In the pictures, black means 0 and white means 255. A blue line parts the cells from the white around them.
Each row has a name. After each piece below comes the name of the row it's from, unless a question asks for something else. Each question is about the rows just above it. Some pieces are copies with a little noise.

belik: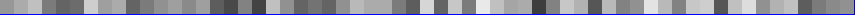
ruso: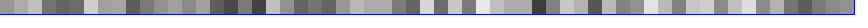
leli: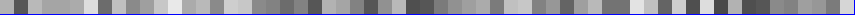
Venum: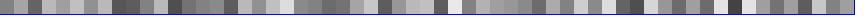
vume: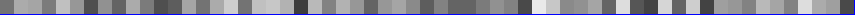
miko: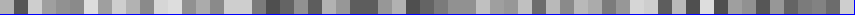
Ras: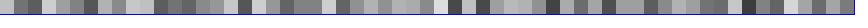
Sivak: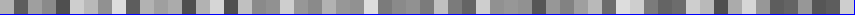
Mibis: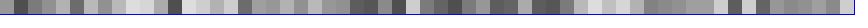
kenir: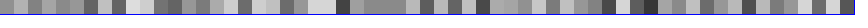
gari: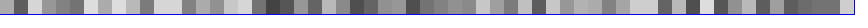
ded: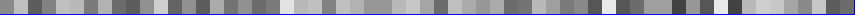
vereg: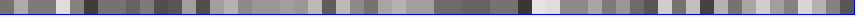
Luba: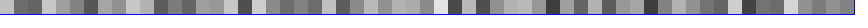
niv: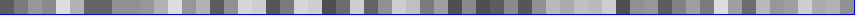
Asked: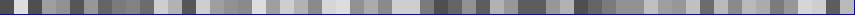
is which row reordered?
miko
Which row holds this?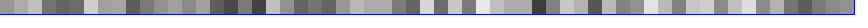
ruso
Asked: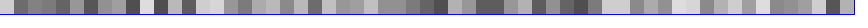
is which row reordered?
miko
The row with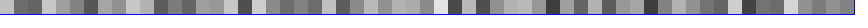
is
Luba
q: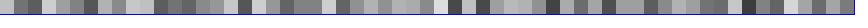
Ras
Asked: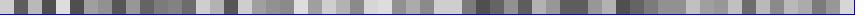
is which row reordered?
miko

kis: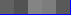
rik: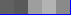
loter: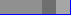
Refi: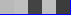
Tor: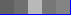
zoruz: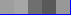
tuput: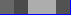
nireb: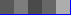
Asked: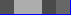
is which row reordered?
tuput
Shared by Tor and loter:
[111]
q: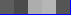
tuput
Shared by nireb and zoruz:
[89]
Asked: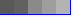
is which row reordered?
rik
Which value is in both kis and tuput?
[82]

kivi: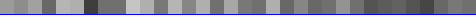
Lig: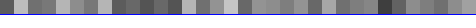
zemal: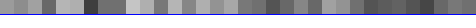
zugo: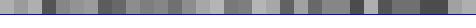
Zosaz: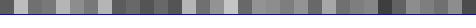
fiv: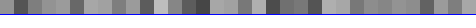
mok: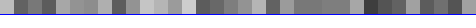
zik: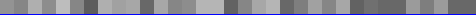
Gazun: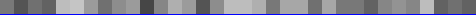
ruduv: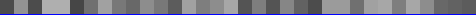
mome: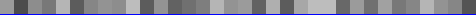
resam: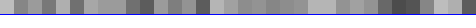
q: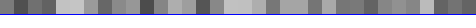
Gazun
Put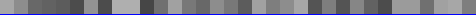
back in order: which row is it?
ruduv
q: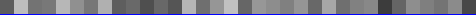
Zosaz
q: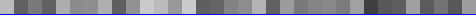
mok
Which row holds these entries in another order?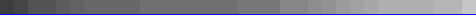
kivi
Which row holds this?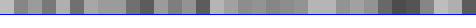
resam

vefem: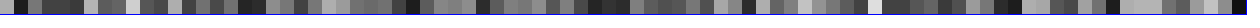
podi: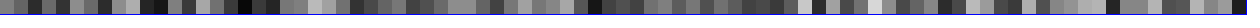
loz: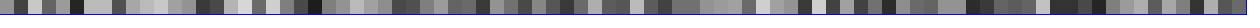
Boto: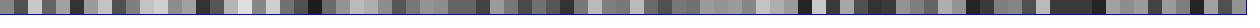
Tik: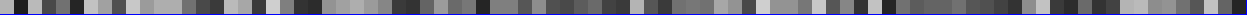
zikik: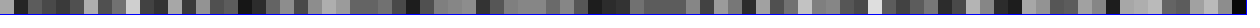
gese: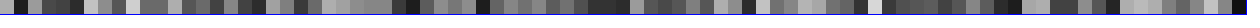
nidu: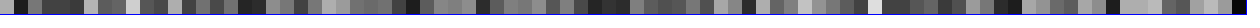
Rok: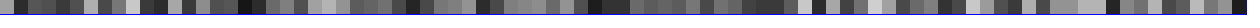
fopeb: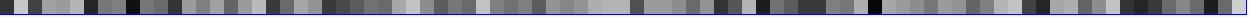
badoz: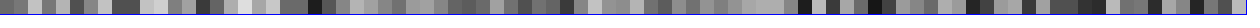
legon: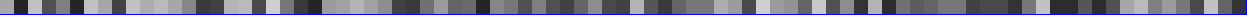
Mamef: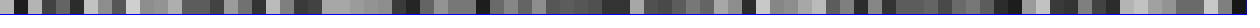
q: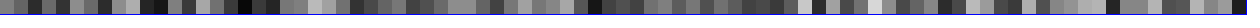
podi
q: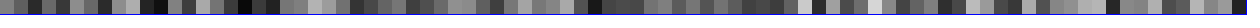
podi
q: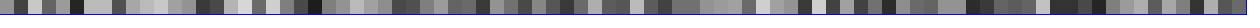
loz

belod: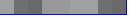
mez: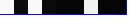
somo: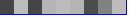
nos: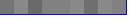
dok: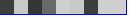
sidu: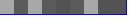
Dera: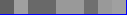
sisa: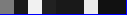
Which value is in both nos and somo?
[129]
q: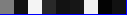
sisa
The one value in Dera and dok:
[105]
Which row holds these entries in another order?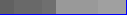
Dera
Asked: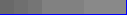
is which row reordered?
nos
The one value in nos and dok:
[105]

